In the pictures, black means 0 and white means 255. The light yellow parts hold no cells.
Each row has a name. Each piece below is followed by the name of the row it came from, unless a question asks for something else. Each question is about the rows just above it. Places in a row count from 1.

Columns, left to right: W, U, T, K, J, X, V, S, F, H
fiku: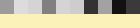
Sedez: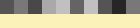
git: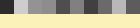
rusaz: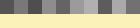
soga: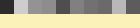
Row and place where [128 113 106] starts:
soga, 6
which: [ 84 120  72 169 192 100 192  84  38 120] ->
Sedez
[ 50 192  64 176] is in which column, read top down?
V

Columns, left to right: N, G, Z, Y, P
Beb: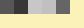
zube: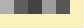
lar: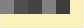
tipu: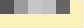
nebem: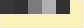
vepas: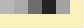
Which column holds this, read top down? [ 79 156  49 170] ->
G
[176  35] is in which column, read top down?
Y
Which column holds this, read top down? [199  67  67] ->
Z
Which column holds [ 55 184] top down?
N
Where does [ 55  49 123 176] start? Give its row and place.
nebem, 1
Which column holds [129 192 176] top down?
Y

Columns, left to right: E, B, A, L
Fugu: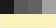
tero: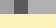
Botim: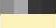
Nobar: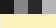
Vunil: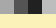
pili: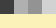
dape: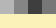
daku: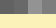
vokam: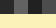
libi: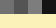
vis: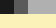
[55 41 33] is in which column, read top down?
A
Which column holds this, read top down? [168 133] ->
B
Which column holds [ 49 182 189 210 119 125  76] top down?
L
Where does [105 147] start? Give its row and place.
daku, 2
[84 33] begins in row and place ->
Vunil, 2
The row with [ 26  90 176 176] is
vis
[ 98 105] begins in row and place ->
daku, 1

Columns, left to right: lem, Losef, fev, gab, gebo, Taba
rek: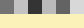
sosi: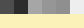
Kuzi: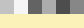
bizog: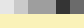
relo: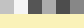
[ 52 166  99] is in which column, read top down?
fev
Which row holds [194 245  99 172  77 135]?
Kuzi
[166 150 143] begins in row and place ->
sosi, 3
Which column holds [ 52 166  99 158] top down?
fev
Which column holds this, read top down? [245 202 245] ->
Losef

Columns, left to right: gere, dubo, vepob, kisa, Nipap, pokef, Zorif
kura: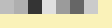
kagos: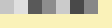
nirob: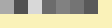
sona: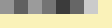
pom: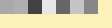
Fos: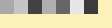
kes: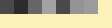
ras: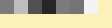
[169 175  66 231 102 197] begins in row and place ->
pom, 1
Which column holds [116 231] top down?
kisa
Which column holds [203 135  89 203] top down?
Zorif
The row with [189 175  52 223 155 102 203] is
kura
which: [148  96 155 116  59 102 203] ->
sona

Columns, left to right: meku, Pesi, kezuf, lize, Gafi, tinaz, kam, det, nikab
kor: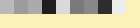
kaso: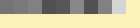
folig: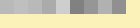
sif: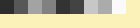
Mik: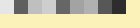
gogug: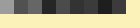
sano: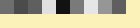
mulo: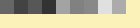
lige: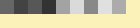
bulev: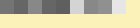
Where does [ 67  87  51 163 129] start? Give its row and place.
mulo, 2
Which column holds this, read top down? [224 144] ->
det
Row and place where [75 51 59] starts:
gogug, 5
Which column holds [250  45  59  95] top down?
nikab
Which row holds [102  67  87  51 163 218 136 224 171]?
lige
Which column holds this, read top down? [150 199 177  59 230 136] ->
kam

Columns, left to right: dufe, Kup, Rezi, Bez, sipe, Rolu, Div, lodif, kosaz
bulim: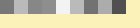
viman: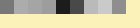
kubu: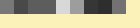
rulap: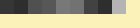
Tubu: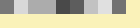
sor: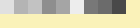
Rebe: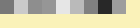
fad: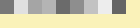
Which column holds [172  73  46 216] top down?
Kup
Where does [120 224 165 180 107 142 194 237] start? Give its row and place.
fad, 1
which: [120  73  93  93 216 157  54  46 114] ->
kubu
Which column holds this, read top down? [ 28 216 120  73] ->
sipe
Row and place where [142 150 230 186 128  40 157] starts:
Rebe, 3
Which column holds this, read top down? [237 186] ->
Rolu
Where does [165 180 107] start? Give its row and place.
fad, 3

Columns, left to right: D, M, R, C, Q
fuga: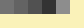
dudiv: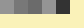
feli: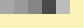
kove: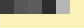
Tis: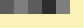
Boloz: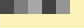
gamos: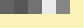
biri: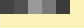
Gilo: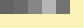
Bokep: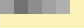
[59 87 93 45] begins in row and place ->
kove, 1
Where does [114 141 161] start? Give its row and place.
Bokep, 2

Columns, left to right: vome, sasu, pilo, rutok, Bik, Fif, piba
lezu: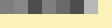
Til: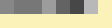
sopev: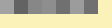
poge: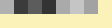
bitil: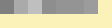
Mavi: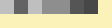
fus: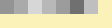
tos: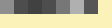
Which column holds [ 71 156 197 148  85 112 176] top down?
Fif
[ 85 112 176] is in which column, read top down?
Fif
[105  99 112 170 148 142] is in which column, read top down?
Bik
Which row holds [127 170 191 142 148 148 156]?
bitil
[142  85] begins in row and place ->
Mavi, 5

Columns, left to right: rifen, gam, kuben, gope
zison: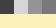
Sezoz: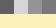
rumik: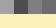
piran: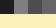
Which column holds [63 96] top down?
rifen
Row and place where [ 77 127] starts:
rumik, 2
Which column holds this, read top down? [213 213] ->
gam
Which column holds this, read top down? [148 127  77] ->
kuben

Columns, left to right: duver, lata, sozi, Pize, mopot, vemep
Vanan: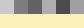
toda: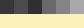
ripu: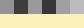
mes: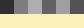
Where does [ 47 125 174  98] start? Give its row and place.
mes, 1
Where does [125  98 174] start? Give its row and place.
Vanan, 2
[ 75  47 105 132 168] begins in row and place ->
toda, 2
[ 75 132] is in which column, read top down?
mopot
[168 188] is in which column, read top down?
vemep
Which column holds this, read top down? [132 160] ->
mopot

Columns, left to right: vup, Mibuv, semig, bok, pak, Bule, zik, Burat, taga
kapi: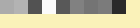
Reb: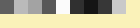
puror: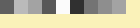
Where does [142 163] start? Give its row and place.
puror, 8
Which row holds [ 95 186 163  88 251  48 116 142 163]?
puror
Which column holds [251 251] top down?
pak

